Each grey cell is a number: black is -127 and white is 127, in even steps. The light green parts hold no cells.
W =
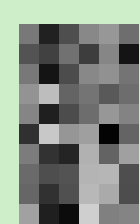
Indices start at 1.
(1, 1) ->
-7
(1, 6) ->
-17
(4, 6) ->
-18
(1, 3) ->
-49
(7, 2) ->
-77
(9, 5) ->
42
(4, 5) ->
-38
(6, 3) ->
22
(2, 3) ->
-14
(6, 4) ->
31
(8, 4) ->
52
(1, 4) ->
8
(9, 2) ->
-78
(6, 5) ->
-124
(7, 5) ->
-28
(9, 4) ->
56
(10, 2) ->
-96
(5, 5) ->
23
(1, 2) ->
-94
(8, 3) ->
-44
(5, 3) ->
-51

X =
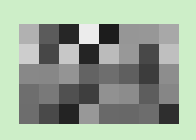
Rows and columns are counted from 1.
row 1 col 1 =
49
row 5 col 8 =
-81
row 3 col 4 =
-28
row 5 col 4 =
24
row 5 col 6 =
-23
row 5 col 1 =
-18
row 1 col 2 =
-36
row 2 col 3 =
71
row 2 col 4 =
-91
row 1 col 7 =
23

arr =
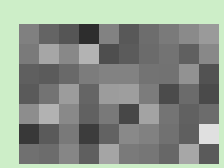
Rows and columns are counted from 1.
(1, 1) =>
0
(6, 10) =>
96
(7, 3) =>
6
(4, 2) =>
-12
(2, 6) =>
-36
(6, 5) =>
-29
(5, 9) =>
-30
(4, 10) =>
-53
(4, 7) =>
-3
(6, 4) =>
-67
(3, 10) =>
-45
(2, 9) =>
-31
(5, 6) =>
-56
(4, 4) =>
-26
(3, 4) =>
-3
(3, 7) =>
-12
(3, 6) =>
2
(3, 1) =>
-32
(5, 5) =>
-6
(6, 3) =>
-6
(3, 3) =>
-22
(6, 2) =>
-37

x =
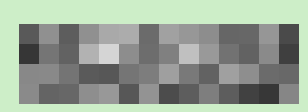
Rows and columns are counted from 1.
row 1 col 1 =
-38
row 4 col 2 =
-27
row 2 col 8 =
0
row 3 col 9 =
-6
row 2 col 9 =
64
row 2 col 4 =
50
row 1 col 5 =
41
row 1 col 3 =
-34
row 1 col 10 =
13
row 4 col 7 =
19
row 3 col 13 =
-20
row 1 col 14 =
-53
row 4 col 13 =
-72
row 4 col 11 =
-34
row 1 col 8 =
33
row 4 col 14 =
6
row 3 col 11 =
32

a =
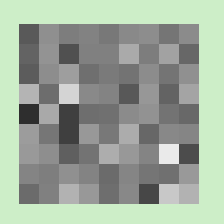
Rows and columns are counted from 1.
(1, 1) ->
-38
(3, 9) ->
16
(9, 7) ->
-56
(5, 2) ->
41
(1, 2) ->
15
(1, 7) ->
13
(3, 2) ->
13
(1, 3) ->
-2
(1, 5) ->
-7
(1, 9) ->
11
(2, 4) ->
0
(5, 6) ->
11
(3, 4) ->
-16
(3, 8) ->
-11
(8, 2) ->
-1
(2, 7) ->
-2
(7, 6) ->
24
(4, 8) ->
-28
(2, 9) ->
-24
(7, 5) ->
45
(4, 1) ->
52
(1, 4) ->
2
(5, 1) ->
-81
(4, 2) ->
-18
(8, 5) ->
-20

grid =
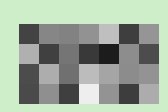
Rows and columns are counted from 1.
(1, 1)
-60
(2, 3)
-10
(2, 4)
-70
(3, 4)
60
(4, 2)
15
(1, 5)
63
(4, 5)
19
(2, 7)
-51
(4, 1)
-53
